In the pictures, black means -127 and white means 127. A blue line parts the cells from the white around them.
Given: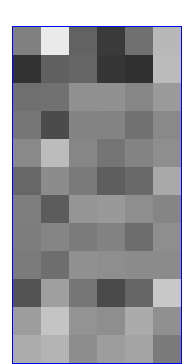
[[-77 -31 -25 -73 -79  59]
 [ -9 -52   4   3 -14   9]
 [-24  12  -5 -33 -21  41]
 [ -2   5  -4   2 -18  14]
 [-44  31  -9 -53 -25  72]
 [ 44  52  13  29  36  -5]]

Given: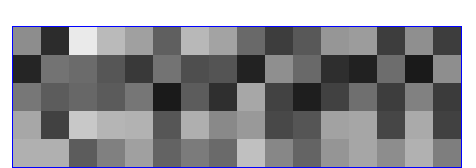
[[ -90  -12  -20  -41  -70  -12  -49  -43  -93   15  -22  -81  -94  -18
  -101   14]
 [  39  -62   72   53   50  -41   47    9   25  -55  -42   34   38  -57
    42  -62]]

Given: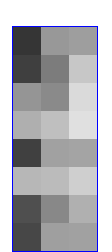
[[-64  -3  71]
 [ 47  63  96]
 [ 55  59  79]
 [-56  31  33]]

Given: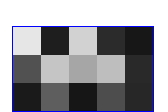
[[-46  69  38  62 -86]]

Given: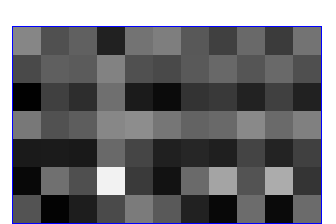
[[ -54  -32  -36    2  -47  -54  -38  -23  -42  -22  -48]
 [  -7  -46  -34    7   13   -9  -28  -22    9  -21    0]
 [-119  -15  -48  114  -69 -109  -21   36  -44   44  -75]]

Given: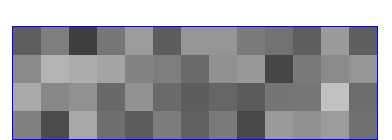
[[ 10  51  44  36   2  -1 -21  16  23 -57  -6  11  21]
 [  0 -51  39 -16 -35  -3 -30  -5 -54  25  16  27 -14]]
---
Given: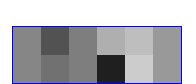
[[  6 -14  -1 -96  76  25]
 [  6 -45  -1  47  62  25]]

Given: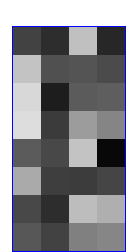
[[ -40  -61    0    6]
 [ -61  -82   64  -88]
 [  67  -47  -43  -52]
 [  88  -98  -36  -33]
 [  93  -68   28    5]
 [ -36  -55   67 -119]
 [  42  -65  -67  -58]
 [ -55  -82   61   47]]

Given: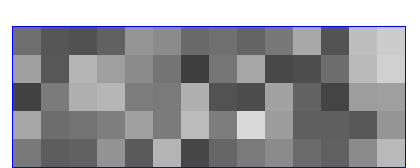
[[ -6 -34 -30  19 -37  52 -56 -25  -5  11 -20 -31  11  57]
 [-16 -41 -46 -30  21  11 -21 -15 -27  -7  40 -44  61  76]
 [ 32 -40  52  31  11 -11 -65 -10  38 -55 -49 -18  57  80]
 [-62  -4  47  54  -2  -5  48 -45 -51  34 -28 -59  29  31]
 [ 38 -18 -12  -1  32  -4  59  -2  89  28 -33 -32 -39  21]]

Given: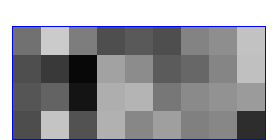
[[ -50   68  -45   49    7   31    0    7  -82]
 [ -14   75   -2  -49  -38  -49    3   14   66]
 [ -49  -70 -119   34   12  -36  -24    5   64]
 [ -42  -28 -107   46   52   -8   10   18   27]]

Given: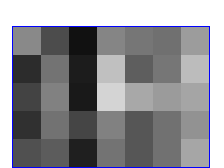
[[ -47  -35  -96  -12  -41  -14   38]
 [   9  -51 -110    5   -9  -15   28]
 [ -83  -12  -99   64  -33   -9   60]
 [ -60    1 -102   84   40   27   37]
 [ -79  -13  -58    1  -41  -14   18]]

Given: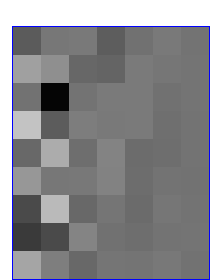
[[  37   -1  -23  -10  -11   -7  -13]
 [ -36   -8   -6  -34  -14   -6  -12]
 [  32   15  -24  -27   -5   -9  -11]
 [ -13 -122  -12   -5   -5  -14  -11]
 [  67  -35   -2   -6   -5  -16  -12]
 [ -23   44  -17    3  -19  -17  -12]
 [  23   -8   -7    2  -18  -12  -13]
 [ -53   58  -23  -10  -20   -9  -12]
 [ -69  -53    4  -14  -17  -12  -11]]

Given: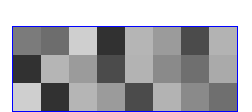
[[ 79 -78  53  27 -52  51  10 -16]
 [ -4 -18  79 -78  53  27 -52  51]
 [-78  53  27 -52  51  10 -16  42]]
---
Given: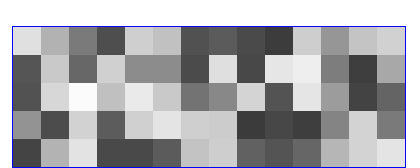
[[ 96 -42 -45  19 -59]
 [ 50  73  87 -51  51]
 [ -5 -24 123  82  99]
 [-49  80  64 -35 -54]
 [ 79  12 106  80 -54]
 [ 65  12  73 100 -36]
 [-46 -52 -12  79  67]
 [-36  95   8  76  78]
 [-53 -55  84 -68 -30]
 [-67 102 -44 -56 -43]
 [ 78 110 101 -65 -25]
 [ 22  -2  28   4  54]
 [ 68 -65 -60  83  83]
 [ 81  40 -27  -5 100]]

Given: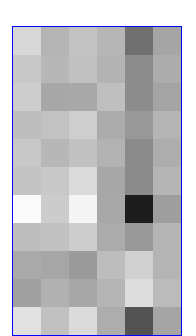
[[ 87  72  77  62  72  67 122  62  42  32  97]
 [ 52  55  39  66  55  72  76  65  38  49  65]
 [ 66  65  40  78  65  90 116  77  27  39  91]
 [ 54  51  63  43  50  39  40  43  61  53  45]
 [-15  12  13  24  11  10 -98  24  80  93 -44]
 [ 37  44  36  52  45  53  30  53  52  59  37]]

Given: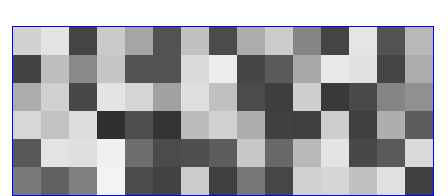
[[ 81 -61  44  87 -39  -5]
 [ 99  62  81  66  99 -30]
 [-59   9 -55  92  95   0]
 [ 74  69 100 -80 112 115]
 [ 37 -43  85 -49 -17 -50]
 [-45 -44  33 -75 -52 -61]
 [ 65  89  95  60 -48  75]
 [-52 108  64  81 -34 -64]
 [ 44 -58 -52  45  72  -8]
 [ 76 -37 -65 -62 -22 -57]
 [  5  40  79 -64  57  80]
 [-59 104 -70  78 100  86]
 [101  97 -54 -63 -55  65]
 [-44 -59   4  46 -38  96]
 [ 57  44  16 -34  89 -64]]

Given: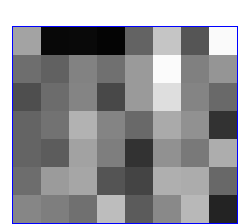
[[  35  -17  -49  -27  -27  -18    6]
 [-119  -30  -19  -13  -35   27   -1]
 [-118    2    4   50   34   38  -15]
 [-123  -15  -55    4   -1  -43   61]
 [ -28   26   26  -22  -77  -59  -36]
 [  69  123   94   42   17   47    9]
 [ -42    0    4   17   -6   44   56]
 [ 122   21  -22  -77   45  -23  -92]]

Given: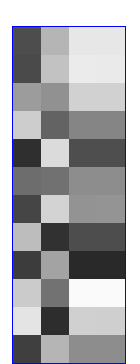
[[-50 -53  28  77 -80 -18 -58  61 -67  75 100 -64]
 [ 53  66  17 -28  91 -14  83 -78  35 -13 -82  53]
 [103 107  81   5 -49  13  19 -50 -86 122  80  13]
 [103 106  81   5 -49  13  20 -50 -86 122  79  13]]

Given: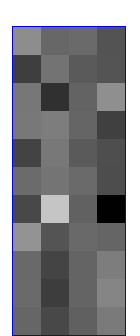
[[  13  -65   -8   -7  -60  -20  -55   19  -22  -21  -25]
 [ -24  -12  -79   -2   -7  -11   69  -43  -59  -66  -55]
 [ -21  -37  -28  -26  -37  -21  -30  -22  -27  -27  -31]
 [ -44  -43   15  -63  -49  -50 -126  -26   -2    5   -5]]

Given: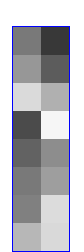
[[ -6  23  90 -52 -29  -6   0  55]
 [-71 -35  48 118  13  30  92  89]]

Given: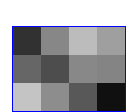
[[ -78  -25   68]
 [   7  -50   13]
 [  60    8  -39]
 [  31    4 -111]]
